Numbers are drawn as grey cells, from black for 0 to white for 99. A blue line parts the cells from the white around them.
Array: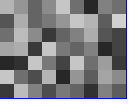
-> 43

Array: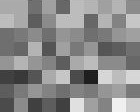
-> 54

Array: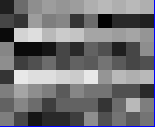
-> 68

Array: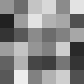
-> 88

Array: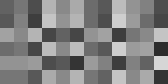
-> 30
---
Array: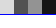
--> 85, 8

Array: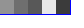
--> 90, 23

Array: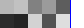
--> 86, 14

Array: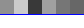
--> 79, 22

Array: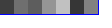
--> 75, 21

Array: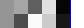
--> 97, 2

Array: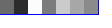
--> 98, 17
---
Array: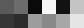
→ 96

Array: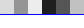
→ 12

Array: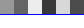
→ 22

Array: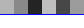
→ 74

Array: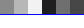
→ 12

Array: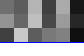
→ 25
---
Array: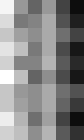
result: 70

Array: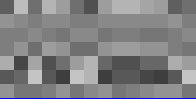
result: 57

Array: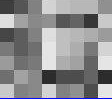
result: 56

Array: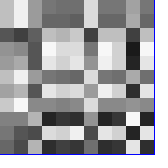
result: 21

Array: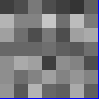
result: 37

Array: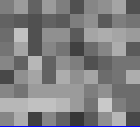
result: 56

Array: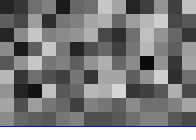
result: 50

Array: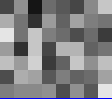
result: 56

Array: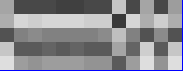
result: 86
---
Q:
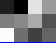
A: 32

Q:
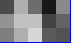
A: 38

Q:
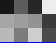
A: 23

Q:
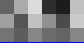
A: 79

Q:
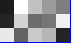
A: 93

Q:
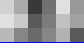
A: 63
